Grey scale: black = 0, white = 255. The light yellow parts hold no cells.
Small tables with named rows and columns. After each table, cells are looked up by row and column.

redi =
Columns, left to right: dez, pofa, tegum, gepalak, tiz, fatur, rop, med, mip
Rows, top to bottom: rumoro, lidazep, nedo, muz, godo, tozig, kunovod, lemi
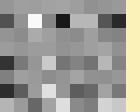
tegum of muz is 156
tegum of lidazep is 249
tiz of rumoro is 164
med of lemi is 211
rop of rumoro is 145
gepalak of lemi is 162
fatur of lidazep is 183
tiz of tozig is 148

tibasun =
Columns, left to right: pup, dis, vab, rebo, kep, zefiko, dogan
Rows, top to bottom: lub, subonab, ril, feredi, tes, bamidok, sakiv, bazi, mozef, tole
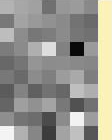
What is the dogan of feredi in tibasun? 154
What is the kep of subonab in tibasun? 138
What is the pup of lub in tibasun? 179
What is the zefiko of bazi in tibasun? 81
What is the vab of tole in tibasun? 134
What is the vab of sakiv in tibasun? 96
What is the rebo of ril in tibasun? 125
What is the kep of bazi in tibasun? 120
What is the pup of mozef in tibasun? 142
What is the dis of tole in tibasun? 177
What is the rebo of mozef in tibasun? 75
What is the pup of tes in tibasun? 104
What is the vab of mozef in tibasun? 109
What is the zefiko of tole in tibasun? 192
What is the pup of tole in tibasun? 244
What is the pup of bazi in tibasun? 101
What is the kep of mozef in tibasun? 139
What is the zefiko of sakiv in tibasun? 191
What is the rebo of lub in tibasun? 112
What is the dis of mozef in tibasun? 116

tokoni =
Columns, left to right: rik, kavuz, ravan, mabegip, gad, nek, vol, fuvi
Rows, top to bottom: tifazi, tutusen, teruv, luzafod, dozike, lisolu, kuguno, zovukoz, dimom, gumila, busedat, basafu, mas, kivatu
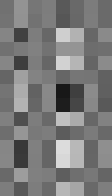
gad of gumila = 92
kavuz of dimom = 79
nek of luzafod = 148
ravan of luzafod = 129
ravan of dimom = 125
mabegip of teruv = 103
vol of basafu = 102
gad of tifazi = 89
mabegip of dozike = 102
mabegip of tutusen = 126
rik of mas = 105
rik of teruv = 133
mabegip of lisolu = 123
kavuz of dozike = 62
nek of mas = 111
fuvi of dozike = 139
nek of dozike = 181
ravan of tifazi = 118
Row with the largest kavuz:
zovukoz

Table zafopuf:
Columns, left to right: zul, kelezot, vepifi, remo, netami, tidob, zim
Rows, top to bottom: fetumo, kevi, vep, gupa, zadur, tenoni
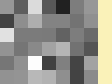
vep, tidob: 125
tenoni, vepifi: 184
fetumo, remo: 88
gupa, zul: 147
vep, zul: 225
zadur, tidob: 68
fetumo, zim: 151
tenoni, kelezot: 148
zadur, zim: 162
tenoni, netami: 143
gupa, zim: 84
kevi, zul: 66
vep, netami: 98
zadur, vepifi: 253
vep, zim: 106
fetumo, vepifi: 219

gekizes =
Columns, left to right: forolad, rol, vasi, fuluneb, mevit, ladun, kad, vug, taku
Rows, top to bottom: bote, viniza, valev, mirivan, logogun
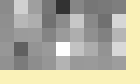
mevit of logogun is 179
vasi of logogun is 141
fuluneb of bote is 118
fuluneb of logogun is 150
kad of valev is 144
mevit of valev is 155
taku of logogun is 157
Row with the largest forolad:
mirivan

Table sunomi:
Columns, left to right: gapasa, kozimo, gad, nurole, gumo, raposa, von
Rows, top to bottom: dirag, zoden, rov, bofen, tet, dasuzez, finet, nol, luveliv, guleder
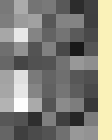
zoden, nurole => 87
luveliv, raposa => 38
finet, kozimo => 230
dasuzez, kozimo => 223
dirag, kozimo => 171
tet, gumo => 114
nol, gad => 170
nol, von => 56
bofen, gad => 83
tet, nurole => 83
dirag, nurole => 121
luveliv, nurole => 127
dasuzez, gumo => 111
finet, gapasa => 166
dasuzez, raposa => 87

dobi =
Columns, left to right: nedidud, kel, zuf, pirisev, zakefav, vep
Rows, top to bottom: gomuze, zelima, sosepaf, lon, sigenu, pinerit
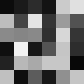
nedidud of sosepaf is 138
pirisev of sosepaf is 47
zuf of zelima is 228
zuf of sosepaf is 137
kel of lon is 241
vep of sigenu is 8
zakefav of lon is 197
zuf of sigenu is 169
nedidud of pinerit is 192
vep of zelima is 82
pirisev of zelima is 52
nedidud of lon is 15
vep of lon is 45
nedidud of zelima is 189
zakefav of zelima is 155
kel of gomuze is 26
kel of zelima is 69

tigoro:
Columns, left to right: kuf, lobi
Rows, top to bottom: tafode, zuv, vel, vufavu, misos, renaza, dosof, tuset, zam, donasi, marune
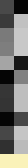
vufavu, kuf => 126
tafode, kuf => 73
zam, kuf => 5
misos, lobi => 23
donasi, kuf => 71
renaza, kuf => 5
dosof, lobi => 190
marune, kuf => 48
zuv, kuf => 58
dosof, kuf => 54
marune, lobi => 187
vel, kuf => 122
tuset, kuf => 52
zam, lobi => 71
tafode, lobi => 4
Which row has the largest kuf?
misos

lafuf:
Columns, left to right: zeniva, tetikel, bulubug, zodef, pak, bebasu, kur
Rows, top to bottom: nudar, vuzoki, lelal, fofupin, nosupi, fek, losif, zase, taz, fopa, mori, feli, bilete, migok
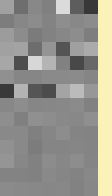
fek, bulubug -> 134
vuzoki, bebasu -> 136
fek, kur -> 133
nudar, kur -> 56
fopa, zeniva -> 137
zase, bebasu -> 139
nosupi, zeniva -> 167
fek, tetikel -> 134
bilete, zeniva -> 131
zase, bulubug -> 134
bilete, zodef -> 137
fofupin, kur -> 171
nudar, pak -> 219
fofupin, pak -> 84
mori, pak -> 133

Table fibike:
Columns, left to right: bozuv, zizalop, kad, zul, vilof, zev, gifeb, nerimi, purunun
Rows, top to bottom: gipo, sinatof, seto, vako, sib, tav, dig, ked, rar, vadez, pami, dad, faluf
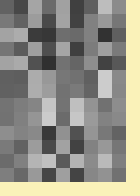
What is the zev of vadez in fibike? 81
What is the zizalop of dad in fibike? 128
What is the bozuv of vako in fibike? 117
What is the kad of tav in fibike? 172
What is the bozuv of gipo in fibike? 98
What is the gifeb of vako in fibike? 124
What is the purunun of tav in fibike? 137
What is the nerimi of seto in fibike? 50
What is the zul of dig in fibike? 157

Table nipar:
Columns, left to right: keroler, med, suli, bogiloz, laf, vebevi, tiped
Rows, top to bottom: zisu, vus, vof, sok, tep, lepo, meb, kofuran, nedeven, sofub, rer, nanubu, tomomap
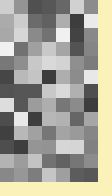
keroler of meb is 83
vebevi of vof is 67
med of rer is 62
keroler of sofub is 64
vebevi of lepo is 140
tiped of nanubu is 140
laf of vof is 240
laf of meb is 217
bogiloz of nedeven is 183
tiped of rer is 129
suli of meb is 86
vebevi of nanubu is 118
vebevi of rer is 213
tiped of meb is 79
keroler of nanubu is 179
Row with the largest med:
nedeven

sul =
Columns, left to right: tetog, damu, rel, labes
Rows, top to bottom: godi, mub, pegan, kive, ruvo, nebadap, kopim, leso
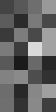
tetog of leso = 111
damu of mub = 43
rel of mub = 122
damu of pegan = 125
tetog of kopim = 109
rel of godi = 110
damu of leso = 50
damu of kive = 60
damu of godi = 88
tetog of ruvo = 89
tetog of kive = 123
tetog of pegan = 58
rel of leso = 137
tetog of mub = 92

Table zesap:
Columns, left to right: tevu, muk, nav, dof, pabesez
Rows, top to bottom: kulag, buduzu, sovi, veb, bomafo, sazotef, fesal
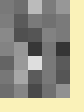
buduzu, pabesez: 122
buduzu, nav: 122
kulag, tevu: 121
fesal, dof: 112
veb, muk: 151
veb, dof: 119
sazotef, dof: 121
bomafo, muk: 153
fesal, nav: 73
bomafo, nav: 222
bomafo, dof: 121
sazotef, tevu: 119
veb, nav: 55
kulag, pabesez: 151
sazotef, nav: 91
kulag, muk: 110
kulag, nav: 187
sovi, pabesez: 122
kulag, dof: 124

